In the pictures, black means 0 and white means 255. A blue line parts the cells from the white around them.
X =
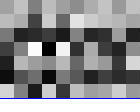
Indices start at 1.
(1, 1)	162
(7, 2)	129
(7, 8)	166
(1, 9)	153
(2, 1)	187
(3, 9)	157
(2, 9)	182
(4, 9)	35
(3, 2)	34
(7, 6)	190
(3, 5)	26
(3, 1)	121
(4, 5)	242
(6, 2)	82
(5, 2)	183
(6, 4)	9
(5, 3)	157
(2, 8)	190
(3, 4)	61
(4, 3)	251

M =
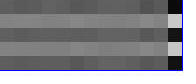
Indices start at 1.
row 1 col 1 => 94
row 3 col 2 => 92
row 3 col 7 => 94
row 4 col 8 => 126
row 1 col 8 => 96
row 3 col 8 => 99
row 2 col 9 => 128
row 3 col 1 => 96
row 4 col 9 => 128
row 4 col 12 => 130
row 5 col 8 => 100
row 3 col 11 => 88
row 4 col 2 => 129
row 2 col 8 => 129
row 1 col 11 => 83
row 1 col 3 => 92
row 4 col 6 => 133
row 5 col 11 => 88
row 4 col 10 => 129
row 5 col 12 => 92

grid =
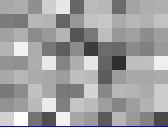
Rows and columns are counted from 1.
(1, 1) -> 168
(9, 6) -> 167
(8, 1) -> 146
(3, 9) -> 152
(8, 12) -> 203
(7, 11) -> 171
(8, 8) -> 158
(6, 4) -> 168
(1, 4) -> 207
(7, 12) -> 204
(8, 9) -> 133
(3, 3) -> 140
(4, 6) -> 140
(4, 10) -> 138
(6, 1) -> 168
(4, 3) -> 172
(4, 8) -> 108
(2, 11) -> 177
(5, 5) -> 132
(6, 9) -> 156
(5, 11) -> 191
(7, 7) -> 212
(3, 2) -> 175
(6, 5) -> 156
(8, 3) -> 186
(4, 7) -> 60
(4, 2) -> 242
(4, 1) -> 180
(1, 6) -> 103
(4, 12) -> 153

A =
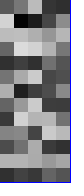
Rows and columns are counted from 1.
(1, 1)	89
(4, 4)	178
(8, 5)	60
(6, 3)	203
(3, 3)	175
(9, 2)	209
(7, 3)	62
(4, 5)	119
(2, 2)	3
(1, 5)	47
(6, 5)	79
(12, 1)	179
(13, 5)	84
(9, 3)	180
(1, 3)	187
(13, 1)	48
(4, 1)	102
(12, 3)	171
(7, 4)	77
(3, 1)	188
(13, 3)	56

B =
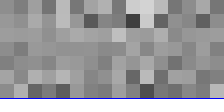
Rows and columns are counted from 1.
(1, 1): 142
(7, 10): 129
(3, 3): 157
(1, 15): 168
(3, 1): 157
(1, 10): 205
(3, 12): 174
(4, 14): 135
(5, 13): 114
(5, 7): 143
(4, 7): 147
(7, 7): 129
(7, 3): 101
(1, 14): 141
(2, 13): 144
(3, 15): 154
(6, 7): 134
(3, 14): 151
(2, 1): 152
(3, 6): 170
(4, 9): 140
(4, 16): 129
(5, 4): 134
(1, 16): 118
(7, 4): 123
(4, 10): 164
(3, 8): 159
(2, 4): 148
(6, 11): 186
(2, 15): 96
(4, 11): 135
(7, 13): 111
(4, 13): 152

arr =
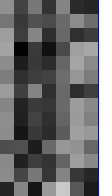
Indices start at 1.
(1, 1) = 144
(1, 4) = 51
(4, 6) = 159
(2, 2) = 57
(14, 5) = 201
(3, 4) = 46
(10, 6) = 160
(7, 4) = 47
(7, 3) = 132
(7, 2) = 64
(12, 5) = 100
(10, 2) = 22
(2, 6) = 140
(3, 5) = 104
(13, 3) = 120
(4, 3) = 58
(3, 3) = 133
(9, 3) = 66
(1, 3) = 120
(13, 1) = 139
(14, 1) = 36
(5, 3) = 57
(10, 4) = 43
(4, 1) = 163
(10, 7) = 152
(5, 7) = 138
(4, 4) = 17
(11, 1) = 78
